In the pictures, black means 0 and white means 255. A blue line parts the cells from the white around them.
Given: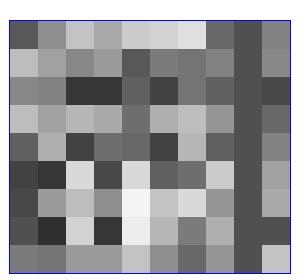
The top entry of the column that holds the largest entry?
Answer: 203
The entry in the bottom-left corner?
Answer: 123
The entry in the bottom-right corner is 195
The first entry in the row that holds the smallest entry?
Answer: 80
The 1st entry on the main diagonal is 88
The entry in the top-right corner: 130
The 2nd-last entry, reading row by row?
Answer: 80
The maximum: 244
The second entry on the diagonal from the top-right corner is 80
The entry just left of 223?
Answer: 210
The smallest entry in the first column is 66
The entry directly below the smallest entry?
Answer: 116
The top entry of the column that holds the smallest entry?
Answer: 143
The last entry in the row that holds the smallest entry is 80
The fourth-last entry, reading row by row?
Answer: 104
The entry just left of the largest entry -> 143
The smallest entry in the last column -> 72
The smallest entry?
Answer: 47

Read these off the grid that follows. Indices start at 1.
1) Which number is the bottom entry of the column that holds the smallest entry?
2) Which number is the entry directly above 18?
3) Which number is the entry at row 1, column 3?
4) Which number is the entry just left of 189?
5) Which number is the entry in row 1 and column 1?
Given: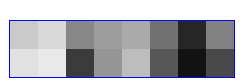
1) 18
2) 38
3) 136
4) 149
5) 202

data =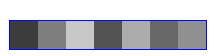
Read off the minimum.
60
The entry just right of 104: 145
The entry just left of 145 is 104

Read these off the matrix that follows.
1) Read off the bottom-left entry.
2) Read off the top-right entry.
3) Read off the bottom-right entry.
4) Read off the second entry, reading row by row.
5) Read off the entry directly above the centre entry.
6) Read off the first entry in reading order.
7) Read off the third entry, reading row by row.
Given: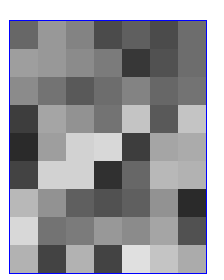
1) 178
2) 109
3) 171
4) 152
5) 115
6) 103
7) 131
